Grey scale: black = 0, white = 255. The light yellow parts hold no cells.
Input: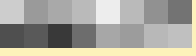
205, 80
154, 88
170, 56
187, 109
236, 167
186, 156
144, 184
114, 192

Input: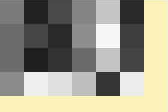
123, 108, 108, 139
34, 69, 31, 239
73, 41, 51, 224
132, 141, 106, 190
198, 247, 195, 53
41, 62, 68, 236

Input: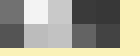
113, 84
243, 188
201, 194
58, 99
55, 67

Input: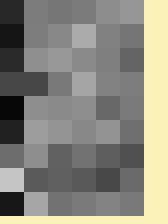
40, 21, 42, 71, 7, 33, 109, 197, 23
124, 125, 143, 71, 142, 157, 142, 90, 166
118, 136, 152, 121, 138, 148, 97, 96, 114
123, 171, 138, 165, 142, 136, 114, 89, 122
141, 129, 127, 130, 104, 147, 94, 72, 131
150, 117, 100, 125, 122, 111, 80, 106, 121

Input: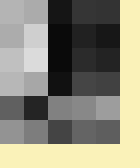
180, 172, 192, 183, 96, 147
171, 207, 219, 167, 36, 125
21, 10, 10, 17, 129, 68
53, 33, 43, 69, 136, 100
51, 23, 35, 65, 157, 94

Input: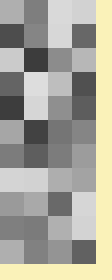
175, 77, 203, 100, 61, 166, 124, 212, 154, 127, 175
126, 133, 60, 221, 214, 66, 94, 210, 169, 123, 129
217, 215, 140, 190, 143, 117, 124, 174, 105, 176, 148
210, 103, 183, 80, 93, 133, 156, 163, 214, 211, 97
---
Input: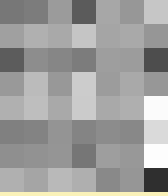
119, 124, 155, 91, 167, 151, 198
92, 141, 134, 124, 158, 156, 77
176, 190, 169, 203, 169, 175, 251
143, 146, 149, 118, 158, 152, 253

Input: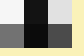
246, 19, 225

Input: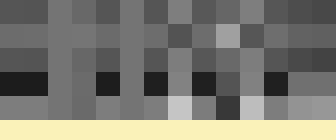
85, 84, 116, 104, 85, 116, 85, 126, 88, 102, 126, 86, 77, 72
85, 84, 116, 103, 85, 116, 85, 125, 87, 105, 125, 85, 73, 67
125, 125, 116, 106, 125, 116, 125, 197, 124, 56, 189, 125, 147, 151

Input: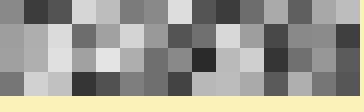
136, 60, 82, 214, 189, 122, 136, 220, 84, 61, 109, 170, 94, 167, 190
159, 175, 223, 162, 228, 174, 110, 136, 43, 186, 206, 53, 113, 149, 93

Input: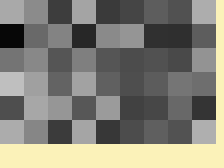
169, 139, 61, 164, 58, 69, 93, 81, 173
116, 136, 85, 127, 85, 76, 81, 73, 147
78, 167, 150, 87, 155, 65, 71, 104, 52

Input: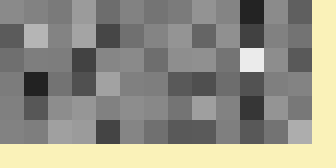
138, 130, 122, 155, 109, 130, 116, 123, 147, 132, 35, 139, 95
111, 126, 125, 66, 134, 138, 110, 142, 144, 116, 235, 141, 89
128, 87, 141, 150, 129, 141, 136, 116, 159, 130, 54, 148, 120

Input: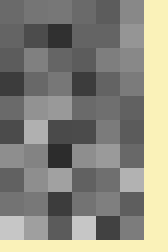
106, 117, 119, 106, 92, 136
92, 128, 101, 92, 126, 136
106, 146, 153, 106, 111, 97
142, 131, 44, 142, 154, 104
115, 120, 60, 115, 127, 94

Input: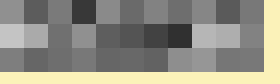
143, 92, 122, 57, 137, 107, 130, 111, 133, 90, 121
127, 103, 110, 120, 103, 104, 99, 141, 149, 118, 120
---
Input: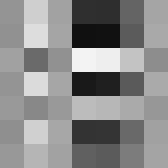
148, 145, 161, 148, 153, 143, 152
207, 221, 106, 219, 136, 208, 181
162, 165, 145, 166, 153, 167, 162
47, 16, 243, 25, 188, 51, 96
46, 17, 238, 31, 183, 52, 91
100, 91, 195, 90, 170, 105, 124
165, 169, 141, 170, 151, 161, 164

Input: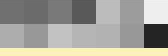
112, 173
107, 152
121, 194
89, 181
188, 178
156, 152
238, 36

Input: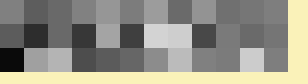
128, 92, 10
93, 45, 160
105, 105, 180
129, 55, 77
150, 164, 91
124, 63, 102
156, 211, 140
106, 206, 187
147, 72, 128
112, 122, 123
118, 106, 204
126, 117, 126

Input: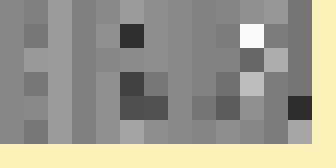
134, 134, 134, 134, 134, 134
128, 120, 152, 120, 138, 120
154, 154, 154, 154, 154, 154
129, 129, 129, 129, 129, 129
137, 143, 134, 143, 143, 143
155, 47, 140, 66, 78, 163
141, 141, 141, 120, 81, 141
136, 136, 136, 136, 136, 136
130, 130, 130, 130, 116, 132
132, 123, 131, 112, 91, 142
143, 249, 103, 189, 143, 135
151, 124, 172, 124, 124, 124
116, 116, 116, 116, 44, 166

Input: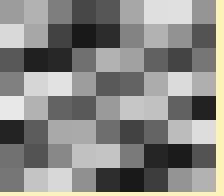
155, 218, 88, 128, 232, 35, 113, 119
177, 167, 32, 213, 178, 92, 83, 194
126, 66, 38, 226, 99, 168, 136, 215
71, 24, 112, 158, 89, 170, 193, 145
86, 44, 176, 89, 154, 110, 196, 45
167, 132, 160, 99, 198, 67, 122, 24
222, 179, 97, 172, 193, 101, 37, 62
224, 146, 68, 219, 97, 188, 28, 148
149, 83, 118, 175, 34, 221, 83, 179

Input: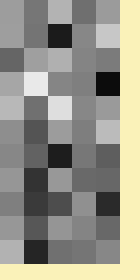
157, 158, 101, 166, 184, 142, 135, 150, 127, 151, 178
118, 116, 159, 233, 112, 84, 98, 51, 58, 87, 37
179, 27, 176, 133, 222, 156, 29, 152, 77, 149, 112
111, 135, 132, 127, 135, 126, 119, 105, 144, 132, 117
155, 199, 123, 12, 154, 187, 94, 103, 42, 104, 135

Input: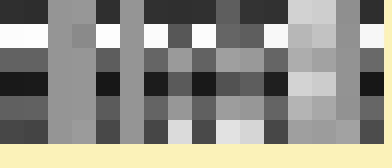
47, 252, 98, 25, 96, 71
45, 253, 98, 26, 97, 68
149, 149, 149, 149, 149, 149
151, 138, 150, 150, 150, 155
47, 253, 93, 23, 91, 72
149, 149, 149, 149, 149, 149
48, 251, 101, 28, 100, 70
47, 87, 154, 90, 151, 219
48, 252, 98, 25, 96, 73
94, 101, 159, 82, 157, 226
51, 94, 153, 93, 151, 214
49, 248, 101, 31, 100, 71
210, 183, 173, 211, 180, 159
206, 194, 162, 204, 168, 156
143, 145, 147, 147, 146, 162
46, 247, 105, 23, 102, 76

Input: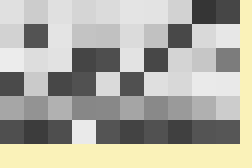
224, 210, 236, 74, 166, 79
204, 83, 221, 202, 147, 60
224, 228, 226, 71, 177, 78
213, 195, 69, 81, 135, 234
219, 193, 78, 218, 136, 84
228, 219, 227, 80, 165, 67
227, 193, 71, 223, 137, 81
210, 72, 212, 216, 154, 64
53, 217, 198, 234, 176, 84
70, 231, 124, 233, 204, 86
